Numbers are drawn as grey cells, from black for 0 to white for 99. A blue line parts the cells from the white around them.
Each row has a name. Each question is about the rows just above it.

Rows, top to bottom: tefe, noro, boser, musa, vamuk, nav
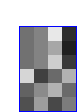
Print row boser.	[44 51 80 22]
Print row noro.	[44 51 65 12]
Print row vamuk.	[38 54 69 41]
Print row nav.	[31 61 28 48]
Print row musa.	[83 25 41 69]

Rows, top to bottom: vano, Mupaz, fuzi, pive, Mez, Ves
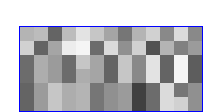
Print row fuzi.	[42 67 60 42 77 64 39 77 53 88 39 95 36]
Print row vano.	[70 73 39 73 88 77 64 46 70 81 53 85 53]

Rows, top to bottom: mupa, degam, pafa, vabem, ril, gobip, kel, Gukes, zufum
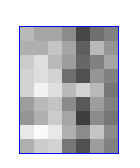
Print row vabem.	[82 86 82 43 31 58 50]
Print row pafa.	[79 86 72 61 40 50 64]
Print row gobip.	[61 72 76 54 34 61 50]
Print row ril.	[82 94 86 72 82 72 46]
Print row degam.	[68 68 76 64 37 72 58]
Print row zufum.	[68 79 82 46 31 61 50]

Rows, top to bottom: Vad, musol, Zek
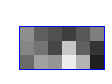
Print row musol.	[52 45 27 77 37 20]
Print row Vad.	[55 37 31 24 34 49]

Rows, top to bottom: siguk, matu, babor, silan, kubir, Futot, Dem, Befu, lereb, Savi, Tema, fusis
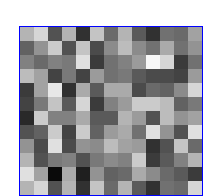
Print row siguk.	[70 83 32 70 19 76 41 70 35 19 44 41 63]
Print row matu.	[38 57 79 32 76 29 54 73 54 44 66 44 57]

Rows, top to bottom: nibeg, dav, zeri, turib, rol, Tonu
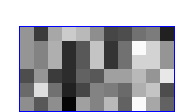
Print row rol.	[41 86 44 13 27 51 48 41 68 76 30]
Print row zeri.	[58 51 68 17 34 76 20 44 82 82 58]

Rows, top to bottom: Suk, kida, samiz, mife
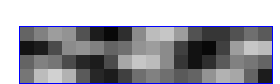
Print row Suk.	[39 50 61 57 32 11  3 18 54 73 77 61 32 21 21 32 43 35]
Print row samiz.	[39 50 46 29 15 11 29 65 77 73 54 21  7 18 35 50 46 39]
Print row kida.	[ 7 11 29 54 57 50 39 43 57 61 54 25  7  3 25 61 77 73]

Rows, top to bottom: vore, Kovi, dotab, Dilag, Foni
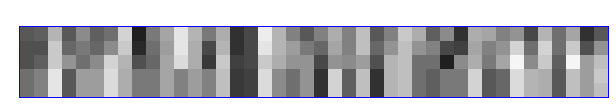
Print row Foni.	[43 50 89 34 61 61 85 67 47 47 64 50 61 50 74 22 25 85 54 43 57 19 82 37
 74 19 70 74 43 37 47 47 82 34 40 85 70 67 34 74 61 74]
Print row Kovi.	[31 31 78 40 47 40 54 78 16 43 61 89 67 28 70 19 28 89 70 61 47 40 64 50
 74 40 57 74 57 50 28 25 64 50 57 82 43 82 43 78 31 57]
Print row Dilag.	[43 50 89 34 61 61 85 67 47 47 64 50 61 50 74 22 25 85 54 43 57 19 82 37
 74 19 70 74 43 37 47 47 82 34 40 85 70 67 34 74 61 78]

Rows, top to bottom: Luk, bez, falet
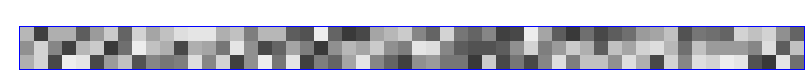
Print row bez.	[56 82 52 25 71 79 22 43 92 75 68 28 68 64 46 89 56 28 39 64 49 22 56 71
 64 79 56 49 89 86 52 36 32 32 36 56 82 49 60 79 68 36 75 64 82 86 71 43
 75 60 60 60 52 86 36 75]
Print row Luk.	[71 25 68 68 36 60 79 39 82 64 75 86 89 89 68 75 49 71 71 36 32 92 39 22
 28 64 71 79 52 39 82 46 39 52 25 28 92 64 36 22 43 28 36 43 60 64 75 32
 46 43 39 82 75 82 56 39]

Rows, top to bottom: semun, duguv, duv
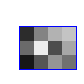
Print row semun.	[17 51 69 76]

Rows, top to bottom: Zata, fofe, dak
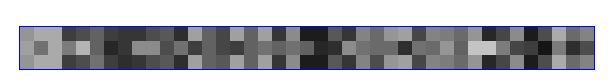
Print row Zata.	[58 66 66 24 30 38 24 21 21 30 34 18 62 38 27 62 38 62 21 54 11 11 34 21
 51 41 58 62 27 51 48 41 58 15 27 54 11 30 66 41 51]
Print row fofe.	[62 44 66 48 70 38 15 21 54 54 30 44 24 38 27 24 38 44 38 44 38 15 18 54
 44 41 41 18 44 41 58 38 76 76 48 27 24  8 48 18 30]
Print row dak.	[58 66 66 24 30 44 24 18 21 30 34 18 62 38 34 62 38 62 21 54 11 11 34 21
 51 30 58 62 27 51 48 41 58 15 27 54 11 30 66 41 51]

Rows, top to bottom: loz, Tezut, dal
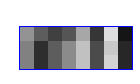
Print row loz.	[57 36 25 33 65 21 86  8]
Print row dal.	[50 18 36 54 75 29 82 15]
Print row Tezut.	[50 18 36 54 75 29 78 15]

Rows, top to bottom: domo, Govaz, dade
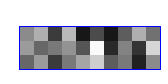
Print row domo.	[54 68 23 72  9 29  9 36 68 44]
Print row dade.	[40 60 23 47 64 80 36 47 13 54]

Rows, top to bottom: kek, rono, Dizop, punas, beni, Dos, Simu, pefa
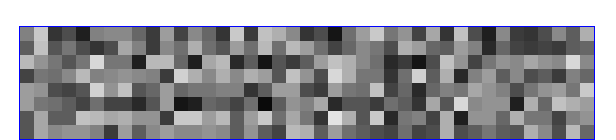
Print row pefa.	[33 65 53 57 57 50 23 61 36 53 61 53 53 57 53 36 57 36 26 72 68 36 61 43
 36 30 26 43 26 30 68 30 36 46 36 33 68 53 30 72 40]
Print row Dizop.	[72 57 46 33 46 84 46 46 12 72 72 40 12 65 72 16 36  8 33 23 36 61 75 68
 53 43 16 23  8 30 75 57 26 46 57 53 65 57 53 84 53]
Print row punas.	[26 46 43 53 72 50 53 57 53 50 23 81 68 53 68 53 68 61 33 75 57 30 84 68
 46 46 20 43 81 36 68 16 50 61 36 53 30 36 23 50 40]
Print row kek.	[50 78 20 30 12 50 53 53 40 23 61 26 53 40 20 78 23 75 68 53 20 30  8 43
 61 78 46 57 26 65 20 75 30 12 53 23 20 30 53 36 68]

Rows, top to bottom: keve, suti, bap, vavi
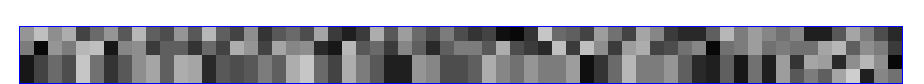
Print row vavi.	[ 9 26 41 30 77 44 20 34 55 64 37 67 64 16 34 30 34 48 37 67 77 41 26 67
 48 34 12 12 58 52 30 30 37 67 52 44 58 48 48 61  6 20 41 71 48 48 58 37
 16 12 37  9 44 12 61 34 48 37 64 80 12 52 44]
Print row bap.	[ 9 26 41 30 77 44 20 34 55 64 37 67 64 16 34 30 34 48 37 67 77 41 26 67
 48 34 12 12 58 52 30 30 37 67 52 44 58 48 48 61  6 20 41 71 48 48 58 37
 16 12 37  9 44 12 61 20 64 61 16 55 71 55  3]

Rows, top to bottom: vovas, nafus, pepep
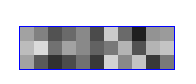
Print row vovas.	[63 50 32 41 53 29 79 41 12 57 60]
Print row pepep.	[63 35 19 29 44 22 82 53 76 22 47]

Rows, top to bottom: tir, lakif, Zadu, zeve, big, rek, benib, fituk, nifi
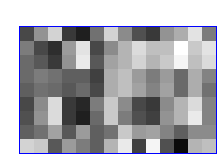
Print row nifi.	[82 78 34 60 48 37 70 91 25 95 31  4 70 74]
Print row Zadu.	[41 34 22 57 91 34 63 70 82 70 78 95 74 85]
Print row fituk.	[37 44 63 34 60 37 44 78 60 63 51 37 54 54]
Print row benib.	[31 57 85 22 12 41 78 48 31 25 57 70 91 51]
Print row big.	[37 44 41 34 41 28 67 74 63 51 63 41 67 44]
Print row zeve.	[41 48 44 37 37 25 67 74 60 48 60 41 67 51]

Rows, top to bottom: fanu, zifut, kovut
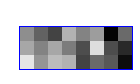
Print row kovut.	[89 58 73 69 26 41 34  5]
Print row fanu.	[55 38 26 69 51 61  1 41]
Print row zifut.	[65 51 65 48 30 86 30 16]

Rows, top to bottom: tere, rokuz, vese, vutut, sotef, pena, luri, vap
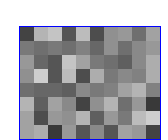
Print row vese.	[59 40 33 76 63 47 43 37 53 67]
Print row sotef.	[43 40 40 37 53 47 50 63 70 50]
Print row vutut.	[56 80 33 73 30 67 47 53 50 67]
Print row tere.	[26 70 76 33 73 30 56 59 43 63]
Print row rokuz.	[47 43 47 43 50 40 56 43 53 59]

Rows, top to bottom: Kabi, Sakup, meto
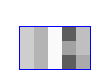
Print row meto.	[80 70 97 36 66]
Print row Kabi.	[80 70 97 36 74]
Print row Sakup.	[80 70 97 63 74]

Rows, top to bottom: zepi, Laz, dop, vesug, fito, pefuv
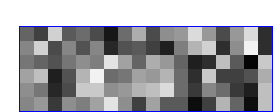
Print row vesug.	[63 74 12 32 70 94 42 46 63 59 70 42 18 78 25 25 32 67]
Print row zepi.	[39 25 81 35 42 29  9 42 67 29 55 59 85 59 29 59 85 18]
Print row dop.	[46 39 32 46 55 49 88 63 39 67 59 39 12 18 74 35  2 78]

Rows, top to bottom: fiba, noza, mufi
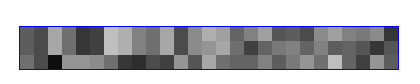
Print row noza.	[36 29 65 43 21 25 74 68 50 43 65 29 54 58 65 43 25 39 47 50 39 50 36 39
 33 21 33]
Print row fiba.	[36 29 65 43 21 25 74 68 50 43 65 29 54 68 62 39 50 62 33 36 29 54 62 50
 47 54 21]

